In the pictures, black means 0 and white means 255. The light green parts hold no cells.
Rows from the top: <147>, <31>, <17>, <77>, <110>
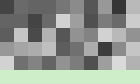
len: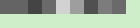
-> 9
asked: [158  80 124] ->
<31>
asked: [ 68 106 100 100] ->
<147>

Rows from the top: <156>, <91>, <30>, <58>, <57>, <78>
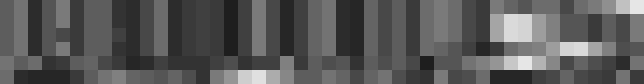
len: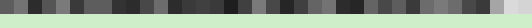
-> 38
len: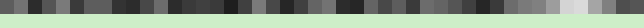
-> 46

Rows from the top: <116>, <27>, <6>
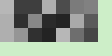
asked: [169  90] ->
<27>
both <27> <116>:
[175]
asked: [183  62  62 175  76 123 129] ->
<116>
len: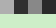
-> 4
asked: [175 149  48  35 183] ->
<6>
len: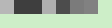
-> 7

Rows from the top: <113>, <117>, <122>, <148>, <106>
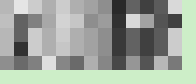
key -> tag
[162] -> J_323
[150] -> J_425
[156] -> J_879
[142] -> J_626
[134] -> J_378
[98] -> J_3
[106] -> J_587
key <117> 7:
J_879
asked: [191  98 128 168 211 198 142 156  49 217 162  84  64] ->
<117>
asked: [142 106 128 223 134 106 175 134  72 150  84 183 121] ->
<106>

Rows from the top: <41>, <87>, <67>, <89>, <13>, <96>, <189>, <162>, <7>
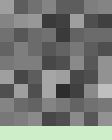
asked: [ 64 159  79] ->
<87>
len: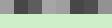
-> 8
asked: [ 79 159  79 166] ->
<189>
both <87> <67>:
[58]

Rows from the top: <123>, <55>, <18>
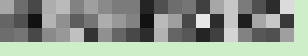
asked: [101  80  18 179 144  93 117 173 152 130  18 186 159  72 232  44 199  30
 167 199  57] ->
<55>
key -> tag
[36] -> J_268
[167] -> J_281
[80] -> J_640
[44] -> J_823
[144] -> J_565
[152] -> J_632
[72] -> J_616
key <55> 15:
J_823
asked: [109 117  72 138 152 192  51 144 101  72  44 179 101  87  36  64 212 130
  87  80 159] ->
<18>
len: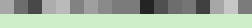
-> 18
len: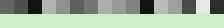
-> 16

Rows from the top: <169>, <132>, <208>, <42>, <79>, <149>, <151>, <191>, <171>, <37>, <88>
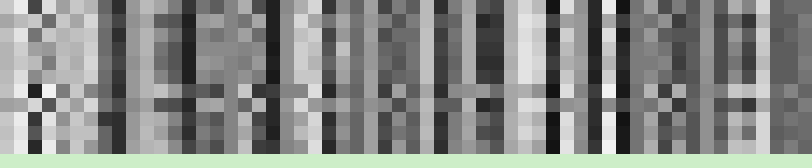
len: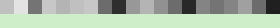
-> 20
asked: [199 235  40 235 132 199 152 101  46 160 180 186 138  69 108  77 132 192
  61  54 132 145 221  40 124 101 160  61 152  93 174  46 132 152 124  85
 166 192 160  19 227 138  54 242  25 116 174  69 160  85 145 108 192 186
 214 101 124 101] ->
<88>
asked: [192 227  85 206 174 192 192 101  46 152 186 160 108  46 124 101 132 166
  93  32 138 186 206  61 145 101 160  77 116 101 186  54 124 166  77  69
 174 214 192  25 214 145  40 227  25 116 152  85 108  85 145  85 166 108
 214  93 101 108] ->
<37>

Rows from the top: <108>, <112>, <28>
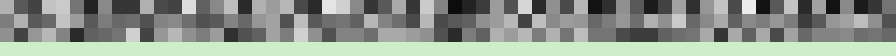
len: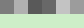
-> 6
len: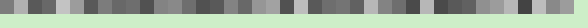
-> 41

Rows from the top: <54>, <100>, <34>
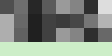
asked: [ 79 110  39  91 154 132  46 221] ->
<54>
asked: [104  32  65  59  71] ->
<100>
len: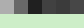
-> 6
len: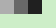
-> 3

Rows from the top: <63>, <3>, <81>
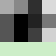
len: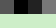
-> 4
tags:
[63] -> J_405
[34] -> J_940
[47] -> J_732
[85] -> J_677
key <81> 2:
J_405
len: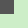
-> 1
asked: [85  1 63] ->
<81>
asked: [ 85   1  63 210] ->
<81>
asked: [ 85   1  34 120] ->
<3>
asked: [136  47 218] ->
<63>

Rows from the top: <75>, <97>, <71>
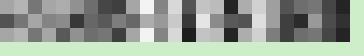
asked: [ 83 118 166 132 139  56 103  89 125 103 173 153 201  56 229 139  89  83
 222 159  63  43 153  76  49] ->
<97>
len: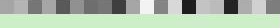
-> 20
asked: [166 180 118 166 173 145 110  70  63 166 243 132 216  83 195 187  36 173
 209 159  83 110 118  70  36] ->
<75>
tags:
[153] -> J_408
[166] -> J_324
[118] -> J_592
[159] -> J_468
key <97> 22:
J_408

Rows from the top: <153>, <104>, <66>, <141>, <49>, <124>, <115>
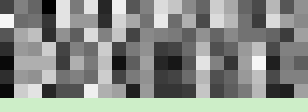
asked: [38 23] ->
<49>
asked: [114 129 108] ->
<124>
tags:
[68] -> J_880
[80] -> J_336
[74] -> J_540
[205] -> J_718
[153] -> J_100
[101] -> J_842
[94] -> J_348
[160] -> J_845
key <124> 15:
J_336
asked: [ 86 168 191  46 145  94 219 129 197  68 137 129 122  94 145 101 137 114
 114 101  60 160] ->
<66>
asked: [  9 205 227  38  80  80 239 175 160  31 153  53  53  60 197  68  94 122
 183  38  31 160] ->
<115>

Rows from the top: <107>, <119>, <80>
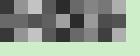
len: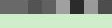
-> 8
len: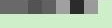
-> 7
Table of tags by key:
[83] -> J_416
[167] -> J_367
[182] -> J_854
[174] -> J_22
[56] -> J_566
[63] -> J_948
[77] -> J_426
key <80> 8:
J_22
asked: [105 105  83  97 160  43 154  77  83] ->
<119>

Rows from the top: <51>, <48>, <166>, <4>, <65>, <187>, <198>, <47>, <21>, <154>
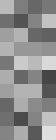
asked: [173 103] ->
<187>
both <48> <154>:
[132]

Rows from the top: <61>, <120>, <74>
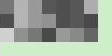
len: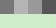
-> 4
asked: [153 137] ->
<74>
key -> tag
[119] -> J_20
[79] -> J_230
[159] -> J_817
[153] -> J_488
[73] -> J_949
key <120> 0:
J_230
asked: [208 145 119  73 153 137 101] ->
<74>
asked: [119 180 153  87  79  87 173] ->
<61>
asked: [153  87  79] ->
<61>

